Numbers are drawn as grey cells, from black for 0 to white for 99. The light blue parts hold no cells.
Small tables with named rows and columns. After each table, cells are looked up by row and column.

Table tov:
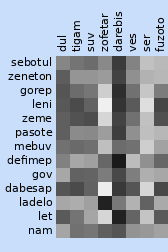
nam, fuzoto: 63
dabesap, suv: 38
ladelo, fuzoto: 66
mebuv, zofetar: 74
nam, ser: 59
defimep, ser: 56
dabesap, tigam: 29
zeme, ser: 75
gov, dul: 65
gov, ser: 68
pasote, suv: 53
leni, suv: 38
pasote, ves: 56
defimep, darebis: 10
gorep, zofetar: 80
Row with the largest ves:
defimep

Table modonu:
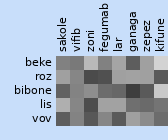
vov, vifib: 51
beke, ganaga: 36
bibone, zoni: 55
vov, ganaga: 62
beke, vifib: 47
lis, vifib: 52
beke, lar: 64
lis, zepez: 41
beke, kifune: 82
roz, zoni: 29
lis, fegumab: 63
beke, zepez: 62
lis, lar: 63
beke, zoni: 72
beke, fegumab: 50
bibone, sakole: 38

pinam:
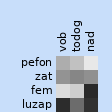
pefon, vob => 67
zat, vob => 57
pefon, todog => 75
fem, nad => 16
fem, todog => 80
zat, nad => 56
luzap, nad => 19
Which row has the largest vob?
fem

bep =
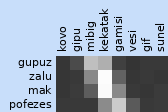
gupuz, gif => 22
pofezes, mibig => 22
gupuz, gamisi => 25
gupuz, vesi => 20
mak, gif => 21
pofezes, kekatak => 54
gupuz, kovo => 21
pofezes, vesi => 35
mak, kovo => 21
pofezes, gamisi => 79
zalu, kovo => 21
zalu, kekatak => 98

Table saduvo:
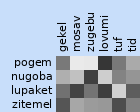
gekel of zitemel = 33
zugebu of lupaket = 45
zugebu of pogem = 90
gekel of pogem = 47
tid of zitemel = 50
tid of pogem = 66
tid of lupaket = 36
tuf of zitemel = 30
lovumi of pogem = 21
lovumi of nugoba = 80
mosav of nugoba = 75
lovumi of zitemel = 59
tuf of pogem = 47
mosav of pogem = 91
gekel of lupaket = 44
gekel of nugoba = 68
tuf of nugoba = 51
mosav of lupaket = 26
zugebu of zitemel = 60
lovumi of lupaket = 24

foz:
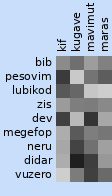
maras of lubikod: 80
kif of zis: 60
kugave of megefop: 35
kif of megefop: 67
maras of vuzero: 41
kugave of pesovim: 78
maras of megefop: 46
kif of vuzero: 80
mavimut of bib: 61
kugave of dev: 72
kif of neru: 65
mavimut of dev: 20
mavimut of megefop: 49
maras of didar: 59
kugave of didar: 12
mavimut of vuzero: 25
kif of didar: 67
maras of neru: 62
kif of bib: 54
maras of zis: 53

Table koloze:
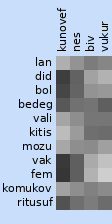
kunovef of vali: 64
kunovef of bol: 27
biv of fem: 69
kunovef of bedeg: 34
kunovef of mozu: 65
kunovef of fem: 21

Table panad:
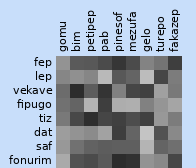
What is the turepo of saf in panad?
39
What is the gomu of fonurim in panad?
66
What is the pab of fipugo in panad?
24
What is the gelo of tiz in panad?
25
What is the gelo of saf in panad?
70
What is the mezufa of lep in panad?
39
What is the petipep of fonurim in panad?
29
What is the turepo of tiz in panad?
59
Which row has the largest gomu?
fonurim

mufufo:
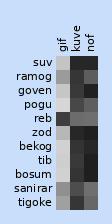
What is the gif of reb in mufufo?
24
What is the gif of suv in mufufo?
76
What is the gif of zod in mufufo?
71
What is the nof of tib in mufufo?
12
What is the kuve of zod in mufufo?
15
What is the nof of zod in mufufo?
12
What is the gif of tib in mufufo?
80
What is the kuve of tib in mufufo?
22
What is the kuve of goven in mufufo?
22
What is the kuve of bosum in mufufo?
20
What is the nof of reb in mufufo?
43

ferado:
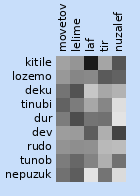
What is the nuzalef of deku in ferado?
69
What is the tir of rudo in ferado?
72
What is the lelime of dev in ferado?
60
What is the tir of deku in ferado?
65
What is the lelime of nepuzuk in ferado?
36
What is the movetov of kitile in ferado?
63
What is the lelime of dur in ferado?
30
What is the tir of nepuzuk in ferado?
45
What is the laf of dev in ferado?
36
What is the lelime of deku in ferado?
32

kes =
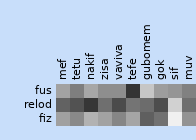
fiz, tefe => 64
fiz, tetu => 53
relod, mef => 38
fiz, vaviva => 52
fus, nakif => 65
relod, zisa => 43
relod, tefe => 45
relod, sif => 81

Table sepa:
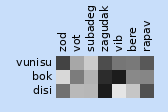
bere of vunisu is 47
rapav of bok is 52
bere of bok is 53
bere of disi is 77
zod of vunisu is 26
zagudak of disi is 11
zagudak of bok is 17
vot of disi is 72
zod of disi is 44
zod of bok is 84
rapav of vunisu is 34
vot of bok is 48
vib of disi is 89
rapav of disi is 31
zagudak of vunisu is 30
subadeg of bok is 69
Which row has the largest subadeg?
vunisu

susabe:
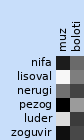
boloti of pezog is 60
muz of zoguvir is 6
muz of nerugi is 44
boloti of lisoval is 49
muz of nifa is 11
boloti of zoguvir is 28
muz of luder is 85
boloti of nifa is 41
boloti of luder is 23
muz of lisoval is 96
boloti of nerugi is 26
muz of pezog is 0

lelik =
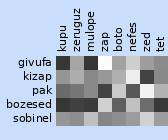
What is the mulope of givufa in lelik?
21
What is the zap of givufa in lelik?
98
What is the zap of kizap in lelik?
59
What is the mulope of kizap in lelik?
53
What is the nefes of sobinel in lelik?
60
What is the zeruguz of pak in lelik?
46
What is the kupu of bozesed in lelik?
21
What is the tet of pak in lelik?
69
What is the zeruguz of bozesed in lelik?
25
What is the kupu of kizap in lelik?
58
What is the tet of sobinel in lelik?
61
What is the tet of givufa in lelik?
54

